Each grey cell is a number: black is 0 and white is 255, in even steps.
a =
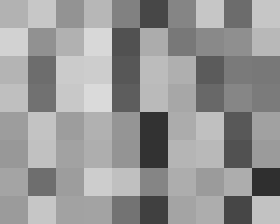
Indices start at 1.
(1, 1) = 178
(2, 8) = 137
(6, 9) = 81
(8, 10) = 194
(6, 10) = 155
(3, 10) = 120
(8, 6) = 64
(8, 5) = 115
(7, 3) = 157
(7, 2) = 110
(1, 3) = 147
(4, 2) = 113
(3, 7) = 175
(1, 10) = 198
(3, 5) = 87
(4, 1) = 191
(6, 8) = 185
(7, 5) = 192
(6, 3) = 162
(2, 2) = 145
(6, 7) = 181
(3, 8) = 91
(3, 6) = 188
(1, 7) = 133

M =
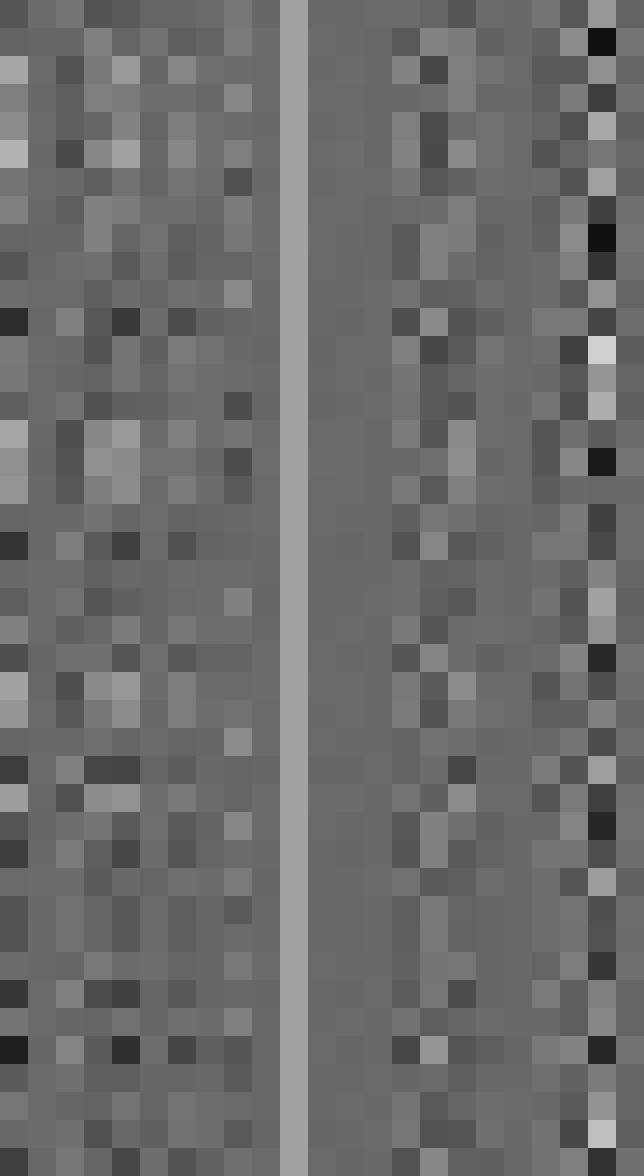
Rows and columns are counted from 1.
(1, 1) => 85
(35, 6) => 110
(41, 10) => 102
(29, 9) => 100
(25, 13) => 108
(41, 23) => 94
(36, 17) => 76
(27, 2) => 104
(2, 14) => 104
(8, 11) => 162
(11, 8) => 108
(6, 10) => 107
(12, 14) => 106
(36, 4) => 76
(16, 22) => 92
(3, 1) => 166
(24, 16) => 132
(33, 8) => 102
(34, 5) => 87
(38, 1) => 32
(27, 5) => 102
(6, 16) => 75
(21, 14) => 105
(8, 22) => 65
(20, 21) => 118
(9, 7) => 94
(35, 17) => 118
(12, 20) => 120
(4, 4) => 127
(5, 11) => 162
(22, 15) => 110
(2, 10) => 108
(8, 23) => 111
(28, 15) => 99
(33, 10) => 105
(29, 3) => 81
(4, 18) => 104
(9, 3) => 102
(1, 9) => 119

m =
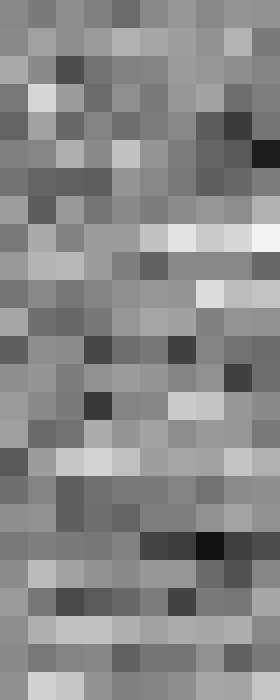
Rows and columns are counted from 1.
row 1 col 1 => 136
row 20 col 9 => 63
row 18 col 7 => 131
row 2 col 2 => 161
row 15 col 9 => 151
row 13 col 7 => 65
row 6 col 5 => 194
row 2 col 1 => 138
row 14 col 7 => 131
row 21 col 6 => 151
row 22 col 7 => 67
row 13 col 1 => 95
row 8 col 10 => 176
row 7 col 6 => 135
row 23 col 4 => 194
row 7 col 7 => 120
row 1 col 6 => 137
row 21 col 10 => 133
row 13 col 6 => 119
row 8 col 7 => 140
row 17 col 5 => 192
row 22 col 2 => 118
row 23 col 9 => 173
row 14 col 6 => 148
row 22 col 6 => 125
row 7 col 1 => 114
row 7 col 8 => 95
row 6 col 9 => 89
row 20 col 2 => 127
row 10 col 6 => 97
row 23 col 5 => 175
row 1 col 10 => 145
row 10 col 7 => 136
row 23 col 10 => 135
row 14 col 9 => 65
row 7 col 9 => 104
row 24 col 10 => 122
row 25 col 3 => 198

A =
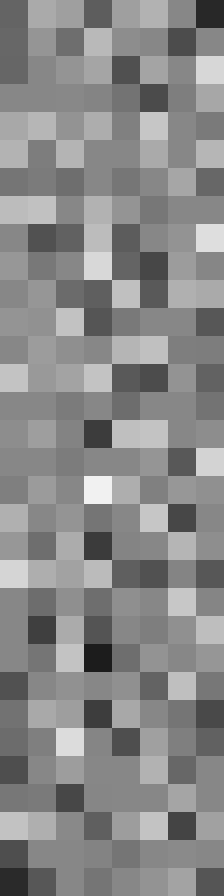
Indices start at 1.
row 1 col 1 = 100
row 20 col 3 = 172
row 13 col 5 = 181
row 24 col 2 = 117
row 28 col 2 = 135
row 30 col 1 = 194
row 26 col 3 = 158
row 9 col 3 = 97
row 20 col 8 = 142
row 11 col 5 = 192
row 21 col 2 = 174
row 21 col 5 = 95
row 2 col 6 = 135
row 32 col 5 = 135
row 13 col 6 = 192
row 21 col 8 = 87
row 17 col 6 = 149
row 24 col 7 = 135
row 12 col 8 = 87
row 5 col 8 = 122
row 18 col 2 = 155
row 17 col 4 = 135
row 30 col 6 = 195
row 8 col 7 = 135
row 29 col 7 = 165
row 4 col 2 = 135
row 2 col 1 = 103
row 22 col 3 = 143
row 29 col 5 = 135
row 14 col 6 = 76
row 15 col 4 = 135
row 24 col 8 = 150
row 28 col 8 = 135
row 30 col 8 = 161
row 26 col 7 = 117
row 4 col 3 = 136

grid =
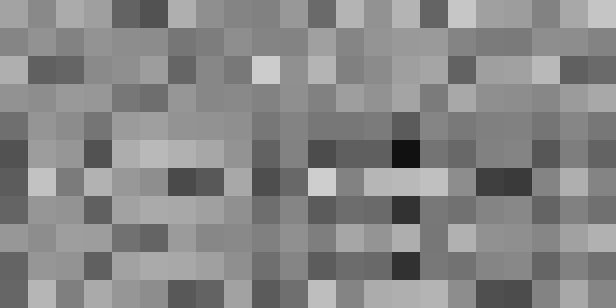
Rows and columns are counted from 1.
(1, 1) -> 163
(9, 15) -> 174
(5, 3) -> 140
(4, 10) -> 130
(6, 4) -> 82
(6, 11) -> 130
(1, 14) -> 146
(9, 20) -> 134
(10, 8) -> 160
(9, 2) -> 141
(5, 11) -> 131
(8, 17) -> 113
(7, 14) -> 182
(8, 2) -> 150
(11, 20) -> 131
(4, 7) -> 150
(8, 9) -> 144
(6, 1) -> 82
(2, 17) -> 132
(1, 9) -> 132
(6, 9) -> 147
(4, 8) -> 135
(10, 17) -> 114
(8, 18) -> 132
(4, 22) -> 168
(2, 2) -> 146
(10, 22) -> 112
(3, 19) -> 161
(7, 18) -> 63
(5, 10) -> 119
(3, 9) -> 120
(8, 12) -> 91
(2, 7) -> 118
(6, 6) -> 185
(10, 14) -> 105
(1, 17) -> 198
